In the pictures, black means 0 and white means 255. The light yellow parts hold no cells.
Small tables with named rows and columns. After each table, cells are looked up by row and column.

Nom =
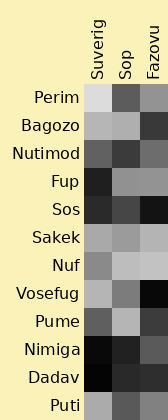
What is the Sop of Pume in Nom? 181
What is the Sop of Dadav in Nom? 41
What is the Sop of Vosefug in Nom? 124
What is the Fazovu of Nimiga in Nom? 90
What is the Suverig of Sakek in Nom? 169
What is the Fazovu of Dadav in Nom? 46
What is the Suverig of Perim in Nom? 220

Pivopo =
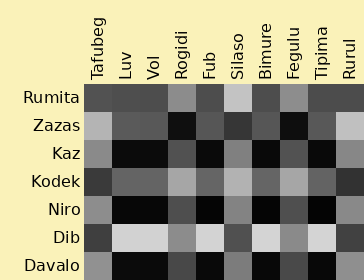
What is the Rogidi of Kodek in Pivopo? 166
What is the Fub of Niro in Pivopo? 5
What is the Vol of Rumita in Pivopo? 77
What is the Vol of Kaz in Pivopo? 11
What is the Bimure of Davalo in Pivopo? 8
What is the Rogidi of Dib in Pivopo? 140
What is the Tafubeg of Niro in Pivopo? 141
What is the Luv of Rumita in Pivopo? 78
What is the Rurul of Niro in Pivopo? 137
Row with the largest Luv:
Dib

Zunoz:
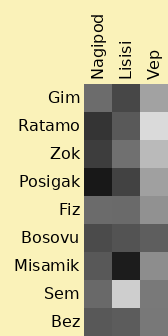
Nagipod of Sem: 105
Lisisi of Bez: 92
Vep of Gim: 162
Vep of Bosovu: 94
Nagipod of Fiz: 107
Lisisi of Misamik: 28
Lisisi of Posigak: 66
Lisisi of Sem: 206
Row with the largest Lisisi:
Sem

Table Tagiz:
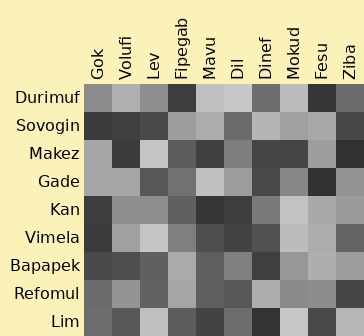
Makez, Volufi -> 60
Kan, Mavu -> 54
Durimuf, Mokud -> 187
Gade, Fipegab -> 113
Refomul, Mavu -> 95
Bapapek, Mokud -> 151
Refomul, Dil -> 88
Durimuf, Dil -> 200
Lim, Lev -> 191
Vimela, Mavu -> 79
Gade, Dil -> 156
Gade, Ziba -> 147
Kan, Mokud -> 194
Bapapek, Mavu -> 94

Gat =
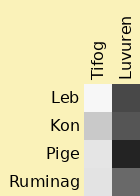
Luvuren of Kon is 85
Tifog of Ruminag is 227
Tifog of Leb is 247
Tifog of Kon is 201
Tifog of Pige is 229
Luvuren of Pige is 35
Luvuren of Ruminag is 105
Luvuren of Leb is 72
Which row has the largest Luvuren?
Ruminag

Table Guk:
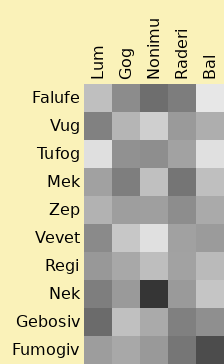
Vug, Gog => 181
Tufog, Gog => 145
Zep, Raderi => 141
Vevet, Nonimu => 224
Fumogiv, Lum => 157
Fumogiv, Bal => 76
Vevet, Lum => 138

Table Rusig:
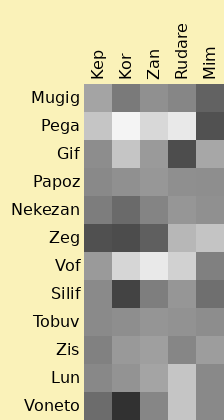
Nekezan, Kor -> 106
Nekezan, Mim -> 144
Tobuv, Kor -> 142
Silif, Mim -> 111
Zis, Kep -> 129
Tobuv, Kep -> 138
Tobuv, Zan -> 149
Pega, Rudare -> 233
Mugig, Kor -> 122
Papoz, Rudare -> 143
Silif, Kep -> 138
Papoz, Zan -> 151
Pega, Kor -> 244
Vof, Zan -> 233
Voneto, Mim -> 137
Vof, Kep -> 154
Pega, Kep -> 197
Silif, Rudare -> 150
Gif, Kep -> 141
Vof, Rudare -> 209

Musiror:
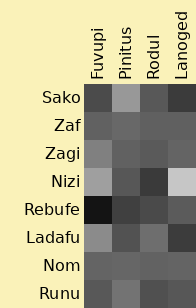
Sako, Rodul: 88
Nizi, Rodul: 58
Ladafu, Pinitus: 82
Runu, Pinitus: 115
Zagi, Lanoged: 100
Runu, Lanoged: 87
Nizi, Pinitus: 87
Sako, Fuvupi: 75
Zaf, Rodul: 96

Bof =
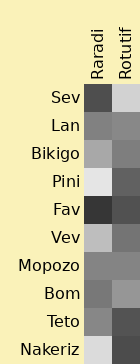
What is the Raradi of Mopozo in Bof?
132
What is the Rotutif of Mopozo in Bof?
132
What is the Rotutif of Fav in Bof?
81
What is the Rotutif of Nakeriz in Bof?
76
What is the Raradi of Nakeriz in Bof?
219
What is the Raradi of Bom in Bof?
120
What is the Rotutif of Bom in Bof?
150
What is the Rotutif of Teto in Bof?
83
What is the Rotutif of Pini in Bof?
97
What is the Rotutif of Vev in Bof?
116
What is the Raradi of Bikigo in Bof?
168

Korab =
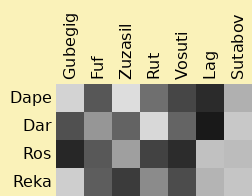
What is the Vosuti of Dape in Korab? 70
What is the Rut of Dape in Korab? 111
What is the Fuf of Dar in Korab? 150
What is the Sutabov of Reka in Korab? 197
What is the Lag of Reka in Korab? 180
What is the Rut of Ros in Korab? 66
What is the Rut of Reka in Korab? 139
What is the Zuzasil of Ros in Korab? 159
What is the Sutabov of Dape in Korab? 176
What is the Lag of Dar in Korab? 25
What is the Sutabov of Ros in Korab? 188
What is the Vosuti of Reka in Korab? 76
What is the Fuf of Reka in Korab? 93

